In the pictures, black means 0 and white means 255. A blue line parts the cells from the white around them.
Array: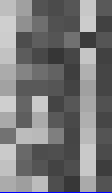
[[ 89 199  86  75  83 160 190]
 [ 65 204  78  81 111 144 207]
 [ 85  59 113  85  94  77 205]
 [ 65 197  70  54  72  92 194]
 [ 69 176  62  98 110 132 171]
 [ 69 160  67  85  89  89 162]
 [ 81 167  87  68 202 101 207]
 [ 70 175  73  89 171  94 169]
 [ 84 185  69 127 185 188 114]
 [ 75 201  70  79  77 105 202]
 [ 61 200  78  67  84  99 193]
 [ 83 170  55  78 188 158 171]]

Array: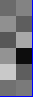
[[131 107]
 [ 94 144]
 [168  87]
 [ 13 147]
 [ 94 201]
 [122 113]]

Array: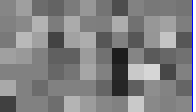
[[116 121 120 130  77 116 151 123  99 108 159 134]
 [126 162 151 113 173 126 127 171 124 179 137 129]
 [ 86 196 150  86 129  86 173 162  67 161 185 121]
 [113 103  90 133  29 113 156  96  96 129 153 160]
 [129  71 214 201  41 129 166 117 103 129 129 129]
 [101 131 142  95  37 101 129 129 129 108 129 169]
 [135 129 137 201 129 135 156 180 110 129 129  64]]

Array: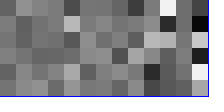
[[ 68 110 242 123  61 101 115 117  76 122 131 144  99]
 [  8 110  42 140 122 115 133 122 184 123 114  97 124]
 [200 119 177 185  94 126 111 142  88 112 115  98 117]
 [ 30 125  94 136 165  81 142 138 109 103 102 115 128]
 [241 114  90  43 121 139 127  97 169 131 115 135  99]
 [166  97  88  72 138 102 123 120 149 107 145 138 116]]

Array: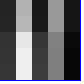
[[ 21 153  24 178  36]
 [ 20 153  25 183  37]
 [  9 129  54 231  51]
 [  7 126  59 239  53]
 [  7 127  60 240  54]]

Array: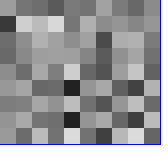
[[139 104 123 162 115 122  90 110 117 157]
 [150 134 149 140 176 118 216 187 207  57]
 [123 177 173  75 161 142 161 177 142 109]
 [113 165 145  91 133 159 160 158 137 105]
 [ 98 197 158  83 103 206 126 168 109 141]
 [178  66  96 168 149  34 107 104 165 152]
 [106 190 150  84 113 189 146 166 128 125]
 [187  62 103 169 149  33 111 116 169 148]
 [101 219 184  64 114 219 114 187 108 154]]

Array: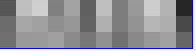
[[ 38 179 205 153 125 191  96 163 128 207 191  86]
 [ 73 174 182 147 125 176  99 150 143 161 167 108]
 [102 161 152 137 113 145 119 138 160 154 153 112]]

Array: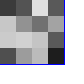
[[ 89 224  83  59]
 [163 113 146 199]
 [ 89 196 209 203]
 [ 29 187 156  79]]
